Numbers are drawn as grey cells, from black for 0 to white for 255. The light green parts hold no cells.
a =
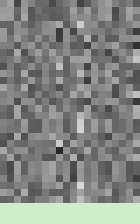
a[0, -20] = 142
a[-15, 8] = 107
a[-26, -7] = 141
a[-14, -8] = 162
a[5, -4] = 93
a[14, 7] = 89
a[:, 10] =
[138, 159, 147, 129, 72, 118, 93, 113, 156, 129, 125, 108, 124, 166, 106, 117, 126, 121, 121, 93, 161, 100, 175, 75, 74, 65, 122, 133, 141]
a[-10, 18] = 98
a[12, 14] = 140
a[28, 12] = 150
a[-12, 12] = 118
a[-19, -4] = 96
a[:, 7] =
[74, 95, 91, 146, 142, 134, 102, 159, 135, 112, 104, 113, 110, 117, 89, 154, 159, 118, 124, 166, 112, 130, 86, 165, 163, 152, 136, 96, 146]
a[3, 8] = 167
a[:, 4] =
[129, 87, 87, 96, 115, 106, 148, 128, 94, 140, 90, 151, 82, 91, 142, 123, 101, 93, 93, 137, 123, 102, 117, 135, 138, 128, 95, 88, 97]
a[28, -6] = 104
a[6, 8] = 110
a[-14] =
[113, 97, 168, 87, 123, 155, 112, 154, 107, 140, 117, 100, 162, 90, 115, 74, 114, 141, 125, 174]
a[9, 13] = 151
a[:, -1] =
[91, 146, 115, 148, 62, 149, 49, 171, 194, 110, 81, 83, 95, 191, 56, 174, 169, 89, 95, 138, 167, 101, 172, 98, 95, 63, 115, 90, 172]
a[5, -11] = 144
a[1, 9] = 106
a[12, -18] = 114
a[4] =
[153, 98, 143, 140, 115, 115, 141, 142, 56, 146, 72, 143, 136, 127, 125, 107, 122, 134, 106, 62]
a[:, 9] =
[121, 106, 106, 93, 146, 144, 134, 138, 98, 98, 98, 114, 112, 102, 129, 140, 106, 93, 92, 136, 88, 145, 103, 136, 138, 144, 91, 102, 95]
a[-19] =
[147, 135, 99, 166, 90, 87, 131, 104, 114, 98, 125, 183, 121, 149, 130, 163, 96, 109, 136, 81]
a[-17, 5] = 98
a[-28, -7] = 110
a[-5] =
[102, 76, 158, 97, 138, 130, 150, 163, 123, 138, 74, 151, 115, 133, 98, 85, 149, 130, 87, 95]
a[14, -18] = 78
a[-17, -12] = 78
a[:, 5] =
[105, 112, 101, 115, 115, 143, 104, 155, 133, 108, 87, 108, 98, 130, 101, 155, 133, 90, 92, 145, 119, 124, 124, 130, 130, 117, 101, 91, 125]
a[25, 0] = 130

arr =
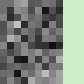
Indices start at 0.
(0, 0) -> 113
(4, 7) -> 98
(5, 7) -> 121
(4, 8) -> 122
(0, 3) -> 160
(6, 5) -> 50
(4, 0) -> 83
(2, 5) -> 114
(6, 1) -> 37
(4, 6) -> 138
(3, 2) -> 193
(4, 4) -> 103
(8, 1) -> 122
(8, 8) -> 175
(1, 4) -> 76
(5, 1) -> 176
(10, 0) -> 108
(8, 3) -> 21
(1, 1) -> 54
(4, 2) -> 73
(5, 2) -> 150
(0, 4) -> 87
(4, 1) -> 121
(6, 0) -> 133
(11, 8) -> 161
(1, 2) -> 141
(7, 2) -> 99
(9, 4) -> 97
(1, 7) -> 80
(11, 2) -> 96
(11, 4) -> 172

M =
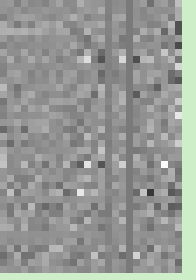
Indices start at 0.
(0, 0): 150
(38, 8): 155
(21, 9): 146
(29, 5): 127
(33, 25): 124
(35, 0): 133
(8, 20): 181
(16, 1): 146
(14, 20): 131
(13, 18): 122
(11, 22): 138
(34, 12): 154
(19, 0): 167
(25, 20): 134
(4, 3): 177
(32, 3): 175
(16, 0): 130
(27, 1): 191
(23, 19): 164
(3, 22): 132
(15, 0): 133
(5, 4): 136
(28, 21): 137
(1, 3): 137
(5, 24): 136
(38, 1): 146
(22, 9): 151
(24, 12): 143
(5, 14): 171
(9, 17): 148
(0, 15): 130
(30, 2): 168
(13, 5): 143
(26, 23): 147
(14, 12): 129
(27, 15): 138
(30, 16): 161
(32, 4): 134

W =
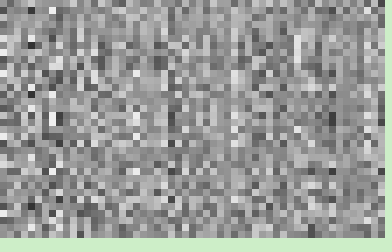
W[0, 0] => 152
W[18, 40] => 124
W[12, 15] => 180
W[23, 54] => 189
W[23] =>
[218, 196, 166, 159, 183, 140, 130, 98, 226, 158, 156, 141, 154, 155, 116, 158, 148, 117, 112, 135, 146, 157, 91, 125, 197, 121, 185, 133, 119, 194, 114, 147, 149, 128, 121, 147, 148, 151, 175, 123, 161, 124, 189, 180, 122, 132, 172, 206, 159, 169, 143, 123, 107, 166, 189]
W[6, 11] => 137
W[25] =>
[146, 160, 165, 153, 134, 154, 142, 126, 117, 150, 125, 169, 132, 170, 160, 150, 146, 146, 162, 158, 166, 176, 156, 183, 133, 163, 140, 158, 144, 143, 153, 161, 146, 176, 175, 151, 134, 149, 168, 141, 129, 157, 139, 158, 169, 143, 129, 149, 151, 134, 147, 133, 134, 147, 151]
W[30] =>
[237, 182, 176, 123, 151, 104, 173, 79, 226, 135, 153, 84, 100, 113, 118, 180, 117, 189, 99, 147, 127, 143, 121, 104, 197, 148, 105, 150, 118, 178, 108, 185, 140, 108, 96, 179, 96, 139, 119, 160, 191, 138, 195, 167, 174, 182, 172, 206, 150, 171, 163, 173, 133, 148, 205]
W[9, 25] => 154
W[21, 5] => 116
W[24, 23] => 158
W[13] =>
[95, 176, 120, 153, 51, 156, 173, 234, 123, 143, 135, 145, 161, 181, 107, 104, 174, 202, 154, 144, 145, 157, 148, 125, 127, 206, 124, 187, 195, 161, 124, 129, 145, 180, 133, 173, 188, 123, 83, 140, 140, 133, 162, 114, 162, 102, 151, 80, 140, 140, 175, 145, 217, 163, 114]
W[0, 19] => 159
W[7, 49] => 171
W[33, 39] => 124
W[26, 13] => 125
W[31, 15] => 145
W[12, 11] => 213
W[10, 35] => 155
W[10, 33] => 225
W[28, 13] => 222
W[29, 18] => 183
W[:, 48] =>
[134, 174, 134, 149, 166, 155, 174, 134, 175, 174, 175, 167, 147, 140, 149, 147, 150, 144, 175, 157, 168, 162, 144, 159, 146, 151, 152, 175, 148, 134, 150, 141, 168, 158]
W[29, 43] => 114
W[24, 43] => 118
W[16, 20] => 131
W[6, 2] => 161
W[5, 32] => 146
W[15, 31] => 153
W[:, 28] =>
[165, 175, 168, 165, 127, 123, 121, 174, 127, 165, 154, 153, 118, 195, 158, 152, 195, 195, 149, 128, 155, 137, 120, 119, 195, 144, 118, 125, 180, 155, 118, 172, 132, 172]
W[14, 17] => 126
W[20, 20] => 194
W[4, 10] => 112
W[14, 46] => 140
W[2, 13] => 169
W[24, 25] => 100
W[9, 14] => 87
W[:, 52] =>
[102, 223, 153, 126, 181, 170, 218, 179, 205, 162, 156, 140, 203, 217, 153, 149, 223, 159, 223, 102, 219, 212, 189, 107, 164, 134, 146, 143, 161, 192, 133, 223, 110, 102]
